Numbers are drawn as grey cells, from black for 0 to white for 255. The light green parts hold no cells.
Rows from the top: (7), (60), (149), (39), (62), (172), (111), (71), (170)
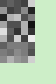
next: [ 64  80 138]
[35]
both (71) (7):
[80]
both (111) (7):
[96]
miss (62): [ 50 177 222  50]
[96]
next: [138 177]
[150]
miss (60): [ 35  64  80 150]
[138]
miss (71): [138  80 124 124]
[111]

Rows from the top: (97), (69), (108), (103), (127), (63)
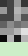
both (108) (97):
[69]
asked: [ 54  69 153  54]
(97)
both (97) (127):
[153]
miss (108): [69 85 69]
[165]
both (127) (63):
[180]
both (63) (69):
[180]
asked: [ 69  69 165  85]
(108)

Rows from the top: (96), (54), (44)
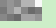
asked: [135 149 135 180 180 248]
(96)
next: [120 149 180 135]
[107]
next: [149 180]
[135]

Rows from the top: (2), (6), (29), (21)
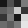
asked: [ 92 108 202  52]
(6)
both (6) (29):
[52]
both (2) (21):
[122]
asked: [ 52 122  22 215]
(29)
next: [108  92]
[122]

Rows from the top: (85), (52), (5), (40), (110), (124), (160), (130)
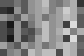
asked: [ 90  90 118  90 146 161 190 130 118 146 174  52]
(85)
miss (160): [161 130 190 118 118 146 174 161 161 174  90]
[105]

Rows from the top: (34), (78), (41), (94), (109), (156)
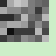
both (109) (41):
[184]
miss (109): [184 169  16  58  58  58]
[70]
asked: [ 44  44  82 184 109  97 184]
(41)
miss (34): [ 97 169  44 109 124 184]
[199]
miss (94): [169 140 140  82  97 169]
[155]

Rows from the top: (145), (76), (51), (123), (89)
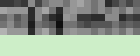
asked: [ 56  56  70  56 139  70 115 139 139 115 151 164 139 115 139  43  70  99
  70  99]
(145)
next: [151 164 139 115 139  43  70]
[99]
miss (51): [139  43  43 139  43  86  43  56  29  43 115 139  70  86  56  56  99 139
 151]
[127]
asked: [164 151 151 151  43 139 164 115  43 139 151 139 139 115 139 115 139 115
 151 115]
(76)

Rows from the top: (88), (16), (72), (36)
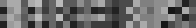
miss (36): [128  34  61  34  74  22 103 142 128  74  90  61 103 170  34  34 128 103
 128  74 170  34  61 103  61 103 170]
[155]
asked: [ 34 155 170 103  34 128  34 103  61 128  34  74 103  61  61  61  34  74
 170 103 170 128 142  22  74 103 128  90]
(36)
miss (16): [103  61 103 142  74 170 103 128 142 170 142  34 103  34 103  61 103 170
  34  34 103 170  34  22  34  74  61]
[47]
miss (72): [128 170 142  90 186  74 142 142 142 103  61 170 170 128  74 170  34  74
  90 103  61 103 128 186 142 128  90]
[115]

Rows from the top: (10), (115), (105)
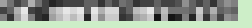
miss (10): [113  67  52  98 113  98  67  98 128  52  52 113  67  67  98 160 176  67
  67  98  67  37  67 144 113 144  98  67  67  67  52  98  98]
[82]
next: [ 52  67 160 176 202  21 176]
[21]

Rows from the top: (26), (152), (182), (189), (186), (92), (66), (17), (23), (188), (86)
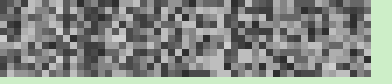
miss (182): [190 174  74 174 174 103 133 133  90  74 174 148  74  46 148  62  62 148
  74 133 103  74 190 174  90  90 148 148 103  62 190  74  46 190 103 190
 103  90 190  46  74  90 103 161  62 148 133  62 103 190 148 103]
[117]
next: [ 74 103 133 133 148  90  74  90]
[133]

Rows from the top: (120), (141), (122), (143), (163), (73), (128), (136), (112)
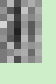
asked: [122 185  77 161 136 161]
(112)
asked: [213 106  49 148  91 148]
(143)
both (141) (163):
[91]

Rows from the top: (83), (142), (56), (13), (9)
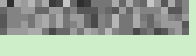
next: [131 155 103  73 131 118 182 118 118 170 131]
[103]
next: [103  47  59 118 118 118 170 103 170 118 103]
[198]
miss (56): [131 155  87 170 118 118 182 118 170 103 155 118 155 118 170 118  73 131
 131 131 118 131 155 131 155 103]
[143]
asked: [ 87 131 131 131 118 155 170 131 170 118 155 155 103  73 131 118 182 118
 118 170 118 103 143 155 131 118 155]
(56)
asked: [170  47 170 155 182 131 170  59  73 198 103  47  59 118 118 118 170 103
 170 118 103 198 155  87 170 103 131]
(83)
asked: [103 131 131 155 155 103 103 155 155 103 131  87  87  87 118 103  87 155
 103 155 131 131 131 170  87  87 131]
(142)

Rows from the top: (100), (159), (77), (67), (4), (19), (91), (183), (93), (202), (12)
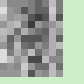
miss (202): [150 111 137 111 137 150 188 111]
[204]
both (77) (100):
[188]
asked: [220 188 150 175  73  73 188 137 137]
(93)
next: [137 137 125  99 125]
[188]
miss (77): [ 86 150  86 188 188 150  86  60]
[162]
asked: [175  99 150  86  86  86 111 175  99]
(19)
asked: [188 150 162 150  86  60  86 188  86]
(77)

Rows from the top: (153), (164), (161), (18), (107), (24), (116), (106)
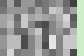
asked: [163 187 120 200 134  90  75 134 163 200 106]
(18)
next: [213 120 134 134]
[187]
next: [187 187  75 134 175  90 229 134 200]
[200]

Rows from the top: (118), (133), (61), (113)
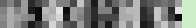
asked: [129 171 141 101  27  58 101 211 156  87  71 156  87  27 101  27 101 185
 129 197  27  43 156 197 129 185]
(113)
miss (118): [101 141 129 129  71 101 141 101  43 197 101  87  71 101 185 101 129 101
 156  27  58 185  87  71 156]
[114]
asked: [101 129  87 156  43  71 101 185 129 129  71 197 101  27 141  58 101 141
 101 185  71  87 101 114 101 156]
(118)
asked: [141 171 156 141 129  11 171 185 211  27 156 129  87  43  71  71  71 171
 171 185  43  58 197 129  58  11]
(61)

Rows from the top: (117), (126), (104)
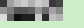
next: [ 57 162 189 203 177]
[203]
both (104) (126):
[96]

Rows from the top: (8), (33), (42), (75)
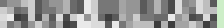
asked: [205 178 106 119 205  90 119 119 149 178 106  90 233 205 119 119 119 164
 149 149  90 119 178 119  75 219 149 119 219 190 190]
(33)
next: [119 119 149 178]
[106]
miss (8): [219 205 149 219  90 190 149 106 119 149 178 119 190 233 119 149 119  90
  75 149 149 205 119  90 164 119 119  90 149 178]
[134]

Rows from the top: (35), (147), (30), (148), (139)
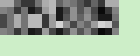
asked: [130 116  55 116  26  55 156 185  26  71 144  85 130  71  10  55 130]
(147)
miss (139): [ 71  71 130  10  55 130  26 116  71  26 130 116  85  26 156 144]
[40]

